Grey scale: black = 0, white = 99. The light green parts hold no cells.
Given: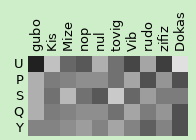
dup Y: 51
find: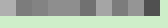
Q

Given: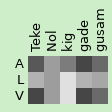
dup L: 69
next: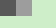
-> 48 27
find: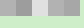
L
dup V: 27
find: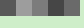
A
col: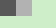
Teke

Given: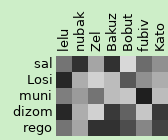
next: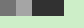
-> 30 52
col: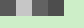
Bobut
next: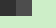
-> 52 26

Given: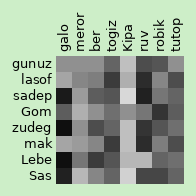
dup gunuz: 56
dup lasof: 52
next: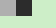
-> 52 30
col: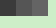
togiz
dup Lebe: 71

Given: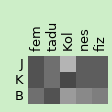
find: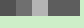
J
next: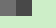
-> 36 36
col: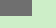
tadu
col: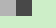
Kol

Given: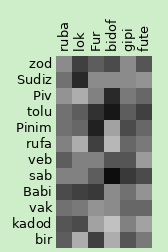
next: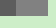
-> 33 33
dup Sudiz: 54

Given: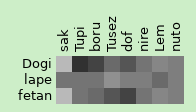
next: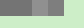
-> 49 41
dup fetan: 45
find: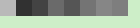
Dogi
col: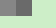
Lem
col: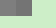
nire
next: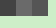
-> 45 52

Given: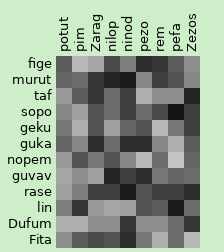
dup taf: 55
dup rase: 25
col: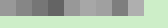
potut
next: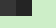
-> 11 52
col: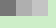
pefa

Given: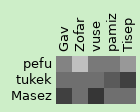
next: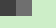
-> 21 43
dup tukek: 43
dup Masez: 43
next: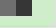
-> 43 43
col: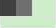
Tisep

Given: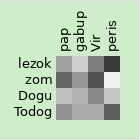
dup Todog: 66
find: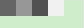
zom
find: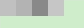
Dogu
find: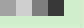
lezok
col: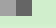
pap

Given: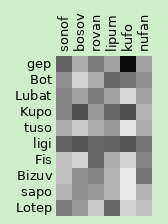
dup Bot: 55
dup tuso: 67
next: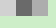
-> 81 51
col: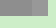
bosov

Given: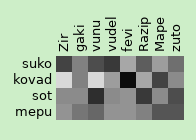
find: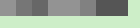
mepu
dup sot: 54
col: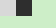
vunu
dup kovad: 84

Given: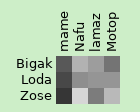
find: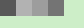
Bigak
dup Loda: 58
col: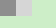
Nafu
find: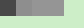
Loda

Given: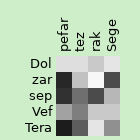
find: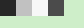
zar
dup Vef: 78
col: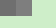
tez
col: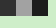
pefar
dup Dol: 86
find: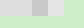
Dol
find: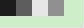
Tera

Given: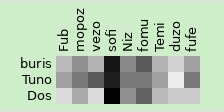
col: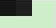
sofi
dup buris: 69
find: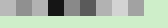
buris

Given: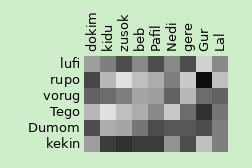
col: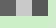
Nedi
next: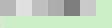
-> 5 74
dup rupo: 74
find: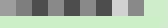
lufi
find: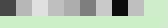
rupo
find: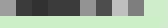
kekin
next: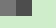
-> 34 34

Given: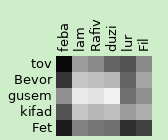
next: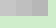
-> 39 64
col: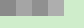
Fil
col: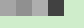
Fil
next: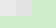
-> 94 43

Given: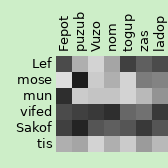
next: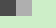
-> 82 64
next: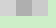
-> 60 72
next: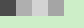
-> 25 37
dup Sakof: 33
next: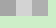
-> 79 60
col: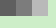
zas

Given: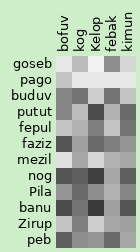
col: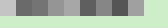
kimun
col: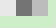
kog
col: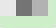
febak
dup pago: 90

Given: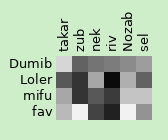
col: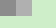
Nozab
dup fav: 94
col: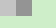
sel
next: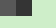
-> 65  4
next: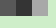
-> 4 68
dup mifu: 76
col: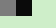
riv

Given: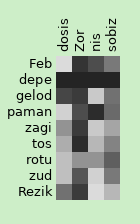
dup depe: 14
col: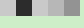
nis
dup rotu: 57

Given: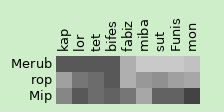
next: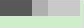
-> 78 75
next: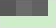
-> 46 65
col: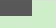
bifes
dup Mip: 38
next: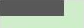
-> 68 78
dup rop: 62

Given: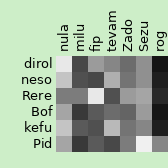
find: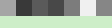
Pid
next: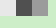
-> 64 16
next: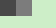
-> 93 52

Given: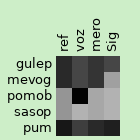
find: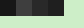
pum
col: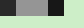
ref
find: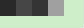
mevog
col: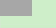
mero
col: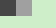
Sig

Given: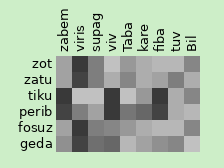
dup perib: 26
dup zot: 71
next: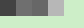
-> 63 56
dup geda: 56
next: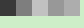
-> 71 71
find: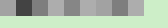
zatu
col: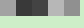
fiba

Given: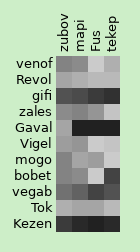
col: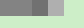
zubov
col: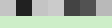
tekep
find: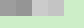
Vigel
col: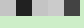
tekep
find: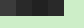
Kezen
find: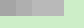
Revol
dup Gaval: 13

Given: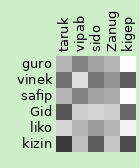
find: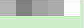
safip
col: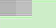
vipab
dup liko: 70
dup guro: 70

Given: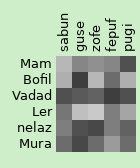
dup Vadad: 31
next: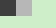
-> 42 68
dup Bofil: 68
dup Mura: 42
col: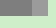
fepuf
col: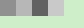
zofe

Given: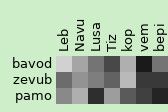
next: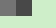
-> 68 10
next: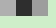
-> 35 25
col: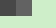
Tiz
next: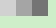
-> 28 68

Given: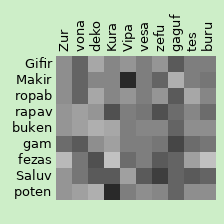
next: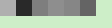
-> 55 55
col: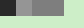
Vipa
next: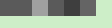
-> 35 39
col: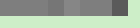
vesa
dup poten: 55
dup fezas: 75
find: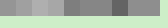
buken

